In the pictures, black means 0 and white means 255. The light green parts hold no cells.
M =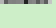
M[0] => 180
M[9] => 92
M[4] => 132

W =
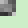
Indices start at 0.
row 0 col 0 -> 185
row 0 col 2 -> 98
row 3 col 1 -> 48
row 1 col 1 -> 132

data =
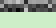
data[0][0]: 91
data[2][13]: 90
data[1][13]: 74
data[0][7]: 158
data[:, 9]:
[159, 50, 84]
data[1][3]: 70
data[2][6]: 194
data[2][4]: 8
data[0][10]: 157
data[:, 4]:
[196, 82, 8]
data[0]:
[91, 161, 178, 158, 196, 164, 41, 158, 165, 159, 157, 164, 86, 141]

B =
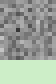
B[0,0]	133
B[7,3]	153
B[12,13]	157
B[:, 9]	[167, 138, 174, 155, 148, 191, 172, 168, 147, 129, 167, 139, 125, 149, 156]
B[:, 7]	[106, 164, 86, 153, 157, 126, 85, 138, 118, 142, 161, 163, 141, 155, 151]
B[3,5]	106
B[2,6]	154
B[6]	[100, 172, 166, 155, 133, 173, 152, 85, 137, 172, 120, 166, 99, 139]
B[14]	[143, 159, 112, 128, 89, 108, 158, 151, 143, 156, 171, 147, 170, 159]
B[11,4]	140
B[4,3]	152
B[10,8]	117
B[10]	[143, 155, 139, 104, 153, 181, 164, 161, 117, 167, 153, 120, 111, 162]
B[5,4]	166
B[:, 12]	[108, 149, 97, 170, 102, 124, 99, 110, 171, 109, 111, 148, 110, 102, 170]
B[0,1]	138
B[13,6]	99
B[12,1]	145
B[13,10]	163
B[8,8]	157
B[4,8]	112
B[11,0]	164
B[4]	[160, 124, 123, 152, 137, 164, 100, 157, 112, 148, 162, 130, 102, 146]
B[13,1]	126
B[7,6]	153
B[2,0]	101
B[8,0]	117
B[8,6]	117
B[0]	[133, 138, 131, 134, 163, 159, 148, 106, 152, 167, 146, 166, 108, 133]
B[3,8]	143

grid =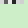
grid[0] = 216
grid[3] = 37
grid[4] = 216

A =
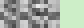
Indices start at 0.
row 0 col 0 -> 196
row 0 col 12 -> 197
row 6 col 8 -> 89
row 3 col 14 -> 97
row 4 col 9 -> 198
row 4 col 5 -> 97
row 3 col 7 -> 162
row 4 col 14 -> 122
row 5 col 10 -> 189
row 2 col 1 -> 148
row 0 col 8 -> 90
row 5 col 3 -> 98
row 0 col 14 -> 183
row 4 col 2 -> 155
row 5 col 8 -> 112
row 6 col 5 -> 198
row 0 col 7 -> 144
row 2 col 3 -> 80
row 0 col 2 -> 109
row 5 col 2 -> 103
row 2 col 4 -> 142
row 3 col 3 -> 114
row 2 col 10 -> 167
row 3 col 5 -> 106
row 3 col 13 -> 107
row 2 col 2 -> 112
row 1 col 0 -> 175
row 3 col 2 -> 158
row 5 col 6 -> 209

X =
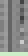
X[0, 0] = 147
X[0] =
[147, 156, 102, 137, 137, 67, 134]
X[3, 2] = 101
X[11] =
[127, 151, 101, 140, 128, 147, 147]
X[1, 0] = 127
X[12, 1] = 156
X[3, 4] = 128
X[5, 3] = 140
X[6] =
[127, 151, 101, 140, 128, 134, 147]
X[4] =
[147, 156, 102, 137, 137, 63, 134]
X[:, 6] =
[134, 147, 134, 147, 134, 147, 147, 147, 134, 147, 134, 147, 134]
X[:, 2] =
[102, 101, 103, 101, 102, 101, 101, 101, 102, 101, 103, 101, 102]
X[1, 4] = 128
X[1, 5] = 120
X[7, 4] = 128
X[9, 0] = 127
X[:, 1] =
[156, 151, 156, 151, 156, 151, 151, 152, 156, 151, 156, 151, 156]
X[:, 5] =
[67, 120, 89, 104, 63, 90, 134, 164, 111, 131, 202, 147, 143]
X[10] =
[147, 156, 103, 137, 137, 202, 134]
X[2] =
[147, 156, 103, 137, 137, 89, 134]
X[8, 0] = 147
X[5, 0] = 127
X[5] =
[127, 151, 101, 140, 128, 90, 147]

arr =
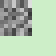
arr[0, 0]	101
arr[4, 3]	73
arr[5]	[114, 120, 143, 155, 151, 136, 100, 199]
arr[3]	[160, 164, 109, 115, 110, 124, 182, 58]
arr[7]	[165, 102, 131, 71, 144, 183, 133, 51]
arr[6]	[126, 176, 137, 181, 109, 86, 163, 166]
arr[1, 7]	222
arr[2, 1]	83
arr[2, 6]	108
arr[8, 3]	71
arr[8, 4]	160
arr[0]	[101, 161, 145, 199, 129, 85, 132, 221]
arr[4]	[153, 91, 129, 73, 158, 189, 113, 78]
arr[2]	[150, 83, 141, 73, 159, 194, 108, 81]
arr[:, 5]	[85, 83, 194, 124, 189, 136, 86, 183, 189]
